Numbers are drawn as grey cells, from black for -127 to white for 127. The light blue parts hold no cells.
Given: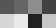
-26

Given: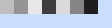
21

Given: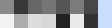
-71

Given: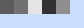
-14

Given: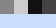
76

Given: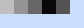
20

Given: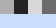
-91

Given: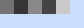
-73

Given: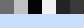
64
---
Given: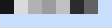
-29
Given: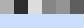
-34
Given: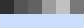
-7
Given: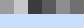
-15
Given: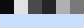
-7
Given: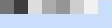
113
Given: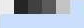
67
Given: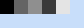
100
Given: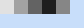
6
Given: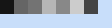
-59
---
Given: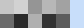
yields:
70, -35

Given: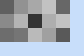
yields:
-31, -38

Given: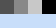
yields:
-46, -126

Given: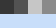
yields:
-73, 10

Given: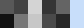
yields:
-39, -88

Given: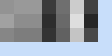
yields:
19, -55

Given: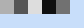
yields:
48, -14

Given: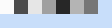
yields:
123, -9

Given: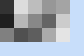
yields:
-76, 100

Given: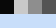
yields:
-119, -43
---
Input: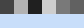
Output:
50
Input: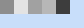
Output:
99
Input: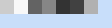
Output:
120
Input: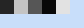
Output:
68
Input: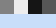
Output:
109
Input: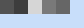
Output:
-66
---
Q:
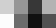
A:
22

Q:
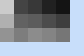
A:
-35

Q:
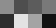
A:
-49

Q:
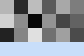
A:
19

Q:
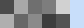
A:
-16

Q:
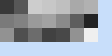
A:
10

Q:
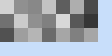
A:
88

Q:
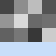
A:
89

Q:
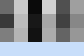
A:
38
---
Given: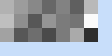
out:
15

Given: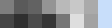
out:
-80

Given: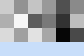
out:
118

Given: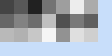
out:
2

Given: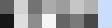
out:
94

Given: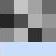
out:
-49

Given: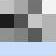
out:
-44
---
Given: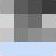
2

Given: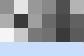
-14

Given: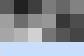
-10

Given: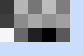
-95

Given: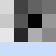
-88

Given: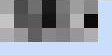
0

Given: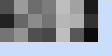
62

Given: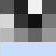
9

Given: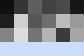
52
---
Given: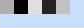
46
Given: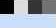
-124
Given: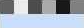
-28
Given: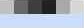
64
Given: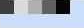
-64
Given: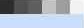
-82
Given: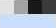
97
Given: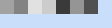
34
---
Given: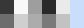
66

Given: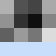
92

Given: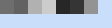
19

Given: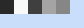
6

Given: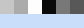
-39

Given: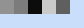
-32

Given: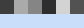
-45

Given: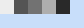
-86

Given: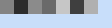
48

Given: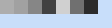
-84
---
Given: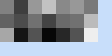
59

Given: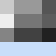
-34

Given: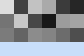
36

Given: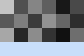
-82

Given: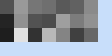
17

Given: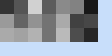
-56
